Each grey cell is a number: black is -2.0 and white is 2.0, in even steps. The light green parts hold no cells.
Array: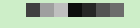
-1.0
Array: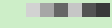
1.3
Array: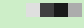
1.5
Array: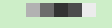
0.8
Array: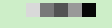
1.4
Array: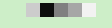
1.2
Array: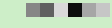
0.1
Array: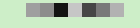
0.5
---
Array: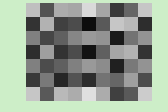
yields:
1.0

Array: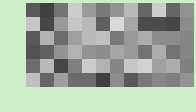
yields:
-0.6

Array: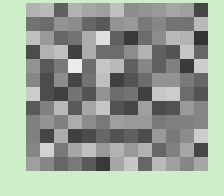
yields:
0.8

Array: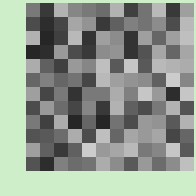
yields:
-0.1

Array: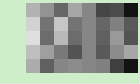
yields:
0.8

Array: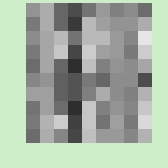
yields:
0.3

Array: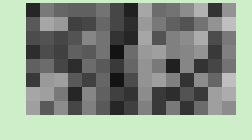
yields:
-1.4
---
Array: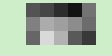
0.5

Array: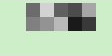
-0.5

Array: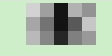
-1.7

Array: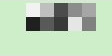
-0.8

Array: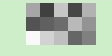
-0.3

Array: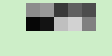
-1.1

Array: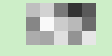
1.2
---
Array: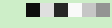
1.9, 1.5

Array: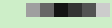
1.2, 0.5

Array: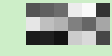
1.9, 1.7

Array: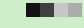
1.1, 0.7

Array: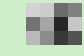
1.3, 1.2

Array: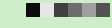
1.6, 0.5
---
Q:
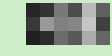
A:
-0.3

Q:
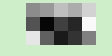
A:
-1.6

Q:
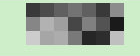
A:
0.7

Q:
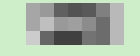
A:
-1.0

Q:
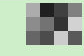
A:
1.2

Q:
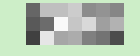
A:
0.6
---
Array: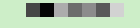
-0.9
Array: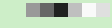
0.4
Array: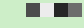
-0.8
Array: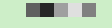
-0.5
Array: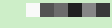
1.9
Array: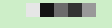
1.6
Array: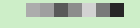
0.7
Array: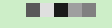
-0.6
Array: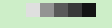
1.5
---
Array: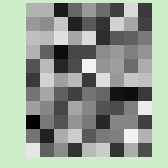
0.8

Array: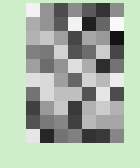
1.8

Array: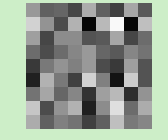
0.4

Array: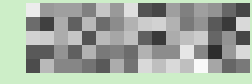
1.7

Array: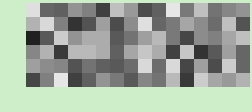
1.5

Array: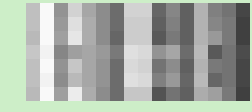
1.0

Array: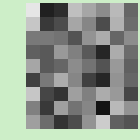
1.6
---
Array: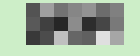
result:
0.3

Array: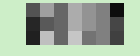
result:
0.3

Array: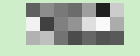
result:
0.5

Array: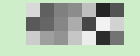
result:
1.0

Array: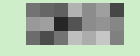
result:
0.2

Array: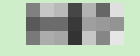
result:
0.8

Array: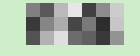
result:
-1.0

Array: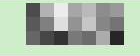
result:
0.9

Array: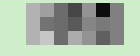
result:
0.3

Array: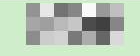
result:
1.9
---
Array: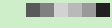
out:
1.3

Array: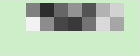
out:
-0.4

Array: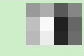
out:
-0.6

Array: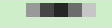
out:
-1.4

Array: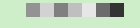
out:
0.0

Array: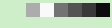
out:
-0.2

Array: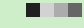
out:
0.7

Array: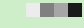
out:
0.6

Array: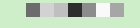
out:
1.0
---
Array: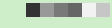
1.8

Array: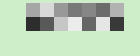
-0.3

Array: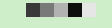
-1.8

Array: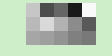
-1.6

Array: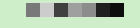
-1.5

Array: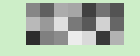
-0.2
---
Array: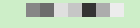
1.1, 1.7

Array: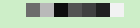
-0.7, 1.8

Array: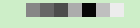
0.7, 1.7

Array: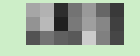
-0.1, 1.2

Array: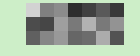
-0.1, 1.3

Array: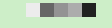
0.3, 1.7

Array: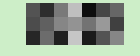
0.3, 1.1

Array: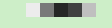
-1.4, 1.7

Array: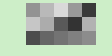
-0.6, 1.4
